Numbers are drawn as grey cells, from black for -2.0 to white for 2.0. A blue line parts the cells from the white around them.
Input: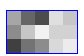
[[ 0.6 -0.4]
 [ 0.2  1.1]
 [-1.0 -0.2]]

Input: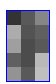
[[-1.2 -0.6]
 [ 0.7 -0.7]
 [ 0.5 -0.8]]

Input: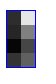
[[-1.3  1.6]
 [-1.4  0.0]
 [-1.9 -0.9]]

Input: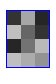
[[-1.2  0.6]
 [ 1.0 -0.4]
 [-1.4 -0.2]]

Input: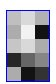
[[1.0 1.4]
 [0.7 1.8]
 [1.1 1.4]]

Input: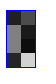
[[-1.5 -0.8]
 [ 0.0 -1.6]
 [ 0.0 -1.8]]

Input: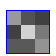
[[ 0.4 -0.7]
 [-1.0  1.3]
 [-0.6 -0.6]]

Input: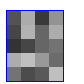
[[-0.7  0.7]
 [-0.9  0.8]
 [-1.2 -0.9]]

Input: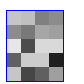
[[ 1.1  1.0]
 [ 0.2 -0.1]
 [ 1.6 -0.8]]
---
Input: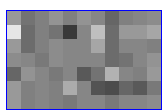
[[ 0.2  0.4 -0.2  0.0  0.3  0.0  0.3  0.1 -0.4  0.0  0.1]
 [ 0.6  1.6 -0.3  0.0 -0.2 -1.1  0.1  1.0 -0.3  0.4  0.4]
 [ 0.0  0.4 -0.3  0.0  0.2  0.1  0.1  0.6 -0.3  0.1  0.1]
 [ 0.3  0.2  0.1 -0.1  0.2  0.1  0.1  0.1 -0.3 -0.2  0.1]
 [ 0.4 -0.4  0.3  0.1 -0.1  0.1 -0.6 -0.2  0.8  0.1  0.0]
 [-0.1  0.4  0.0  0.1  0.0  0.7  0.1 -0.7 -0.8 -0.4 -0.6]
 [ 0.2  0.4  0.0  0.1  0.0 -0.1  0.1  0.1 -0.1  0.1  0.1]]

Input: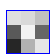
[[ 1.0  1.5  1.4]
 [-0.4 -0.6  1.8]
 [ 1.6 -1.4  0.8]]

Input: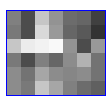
[[-1.0  0.0 -0.8  1.1  0.3 -0.3 -0.4]
 [-1.2 -0.1 -0.8  1.4  0.4 -0.4 -0.6]
 [ 0.4  1.1  1.7  1.8  1.9  0.3 -0.8]
 [-0.2 -0.1 -0.8  0.0 -0.4  0.2  0.8]
 [-0.2  0.2 -0.2  0.6  0.2  0.1  0.2]
 [-0.5  0.2 -0.1  1.1  0.6  0.0 -0.3]]

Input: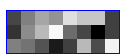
[[-1.0 -0.9  0.0  0.6  0.3  1.5  1.1  1.1]
 [-1.0 -1.2  0.2  0.9  1.9 -0.3 -0.9 -2.0]
 [ 1.8  0.0 -0.2 -0.7 -1.6 -1.0  0.9 -0.8]]

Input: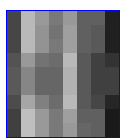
[[-1.5 -0.9  0.9  0.4 -0.1  0.4 -0.5 -0.5]
 [-1.5 -0.9  0.9  0.3 -0.2  0.5 -0.5 -0.6]
 [-1.5 -0.9  0.9  0.3 -0.1  0.5 -0.5 -0.6]
 [-1.2 -0.7  0.4 -0.2 -0.3  0.9 -0.6 -1.0]
 [-1.0 -0.6  0.1 -0.4 -0.4  0.8 -0.6 -1.0]
 [-1.0 -0.6  0.1 -0.4 -0.4  0.8 -0.6 -1.0]
 [-1.4 -0.8  0.6  0.0 -0.3  0.9 -0.6 -0.9]
 [-1.6 -1.0  1.0  0.4 -0.1  0.5 -0.5 -0.5]
 [-1.6 -1.0  1.0  0.4 -0.1  0.4 -0.4 -0.5]]

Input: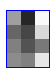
[[ 1.9  0.5 -1.4]
 [ 1.4 -0.4 -0.9]
 [-0.1  0.0 -0.7]
 [ 1.6  0.2  0.0]]
